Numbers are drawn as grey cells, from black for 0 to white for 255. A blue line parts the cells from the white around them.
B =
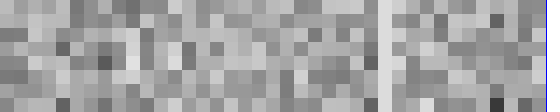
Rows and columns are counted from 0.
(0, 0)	187
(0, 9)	112
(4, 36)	132
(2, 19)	158
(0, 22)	141
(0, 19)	186
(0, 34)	192
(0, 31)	186
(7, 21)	147
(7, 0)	135
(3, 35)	140
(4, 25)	194
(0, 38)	140
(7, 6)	149
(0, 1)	158
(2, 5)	148
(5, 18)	141
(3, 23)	176
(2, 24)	131
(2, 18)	149
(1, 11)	160
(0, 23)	195
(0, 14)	142
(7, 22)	139
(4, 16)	195
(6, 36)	171
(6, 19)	180
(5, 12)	139
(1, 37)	130
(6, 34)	177
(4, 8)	139
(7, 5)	169
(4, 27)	220
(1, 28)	152
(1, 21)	161

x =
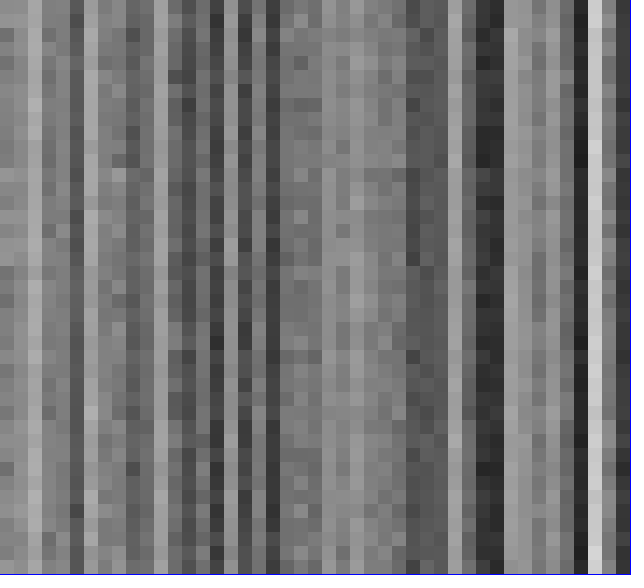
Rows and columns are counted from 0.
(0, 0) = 140
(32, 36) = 155
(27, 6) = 162
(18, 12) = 92
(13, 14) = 111
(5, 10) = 110
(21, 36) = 165
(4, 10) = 116
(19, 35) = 57
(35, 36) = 161
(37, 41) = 44
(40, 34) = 62
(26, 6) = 152
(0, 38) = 116
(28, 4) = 126
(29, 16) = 140
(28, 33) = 95
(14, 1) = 137
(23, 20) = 123
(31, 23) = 141
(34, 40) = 112
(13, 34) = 60
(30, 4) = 121
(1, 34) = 55
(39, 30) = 88
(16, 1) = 139
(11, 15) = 64
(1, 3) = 126
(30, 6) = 163
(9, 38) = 131
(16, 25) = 142
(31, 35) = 43
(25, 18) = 114
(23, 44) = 55
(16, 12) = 99
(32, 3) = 129
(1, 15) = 51
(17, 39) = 145
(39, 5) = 85

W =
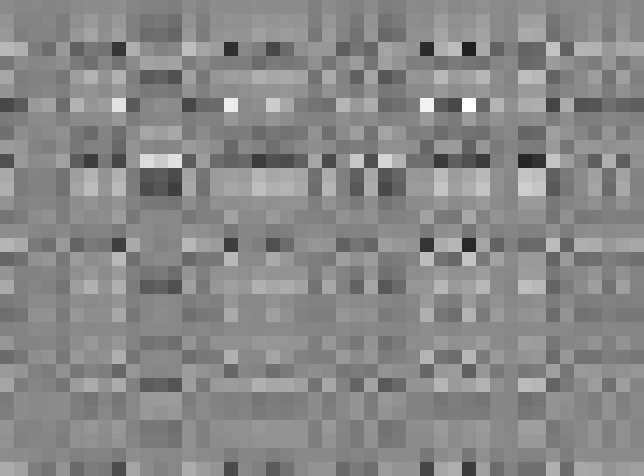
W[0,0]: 137
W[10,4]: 140
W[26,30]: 103
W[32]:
[141, 140, 136, 132, 136, 129, 132, 131, 123, 142, 137, 135, 135, 143, 138, 136, 124, 134, 134, 127, 131, 136, 136, 136, 129, 133, 129, 139, 137, 138, 120, 140, 144, 119, 143, 129, 135, 131, 131, 144, 126, 141, 140, 138, 139, 139]
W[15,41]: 120
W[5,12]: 80
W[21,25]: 137
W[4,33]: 117
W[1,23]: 149
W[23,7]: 136
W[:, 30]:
[136, 140, 143, 43, 128, 147, 139, 241, 154, 128, 102, 110, 149, 155, 141, 162, 122, 53, 188, 143, 149, 154, 175, 141, 141, 180, 103, 148, 129, 129, 142, 140, 120, 70]
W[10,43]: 143
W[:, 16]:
[138, 145, 149, 48, 125, 158, 139, 235, 151, 123, 105, 98, 158, 165, 141, 162, 120, 61, 184, 147, 159, 150, 170, 139, 144, 175, 102, 156, 127, 128, 144, 142, 124, 74]
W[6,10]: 121
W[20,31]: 181
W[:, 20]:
[140, 149, 156, 107, 119, 169, 149, 166, 141, 114, 126, 76, 171, 179, 145, 142, 128, 108, 151, 148, 171, 139, 144, 137, 149, 146, 123, 168, 122, 125, 147, 147, 131, 115]
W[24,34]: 156
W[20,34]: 183
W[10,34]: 149
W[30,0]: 148
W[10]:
[154, 150, 131, 126, 140, 120, 129, 130, 104, 148, 136, 133, 134, 154, 147, 141, 105, 135, 130, 111, 126, 135, 142, 138, 120, 125, 122, 144, 143, 142, 102, 153, 154, 99, 149, 122, 132, 124, 123, 154, 119, 151, 150, 143, 147, 148]
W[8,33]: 156
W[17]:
[180, 169, 122, 112, 153, 100, 122, 116, 63, 169, 138, 130, 134, 184, 161, 155, 61, 134, 127, 80, 108, 142, 149, 148, 98, 116, 102, 158, 150, 147, 53, 172, 182, 40, 164, 98, 128, 105, 106, 187, 100, 174, 172, 151, 162, 167]
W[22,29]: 132
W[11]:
[80, 153, 139, 141, 161, 94, 61, 120, 71, 149, 219, 203, 224, 93, 157, 109, 98, 104, 60, 81, 76, 96, 165, 75, 142, 199, 80, 213, 178, 111, 110, 58, 95, 80, 59, 128, 137, 39, 51, 197, 157, 130, 94, 173, 94, 143]
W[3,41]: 179
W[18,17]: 137
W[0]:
[137, 134, 135, 132, 133, 137, 140, 138, 142, 133, 130, 129, 126, 138, 132, 139, 138, 138, 140, 140, 140, 140, 128, 140, 133, 129, 138, 126, 128, 137, 136, 144, 135, 138, 143, 138, 135, 142, 143, 131, 136, 135, 138, 132, 139, 134]
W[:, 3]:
[132, 134, 132, 109, 135, 130, 134, 162, 139, 137, 126, 141, 130, 130, 132, 144, 132, 112, 149, 132, 130, 139, 145, 136, 133, 146, 124, 130, 137, 137, 135, 134, 132, 116]
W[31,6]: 145
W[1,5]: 143
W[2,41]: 137
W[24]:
[149, 131, 132, 133, 127, 142, 152, 141, 150, 131, 115, 119, 111, 148, 128, 143, 144, 144, 152, 149, 149, 148, 127, 151, 131, 120, 147, 113, 122, 141, 141, 155, 143, 145, 156, 139, 134, 158, 156, 119, 133, 135, 145, 128, 146, 134]
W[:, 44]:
[139, 147, 151, 167, 121, 160, 143, 99, 131, 120, 147, 94, 161, 168, 145, 126, 141, 162, 118, 144, 159, 127, 120, 134, 146, 122, 145, 158, 127, 129, 143, 143, 139, 156]
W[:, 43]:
[132, 131, 123, 152, 149, 115, 125, 111, 133, 149, 143, 173, 113, 107, 129, 128, 138, 151, 125, 128, 114, 130, 127, 135, 128, 127, 142, 113, 144, 143, 128, 129, 138, 148]
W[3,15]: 156
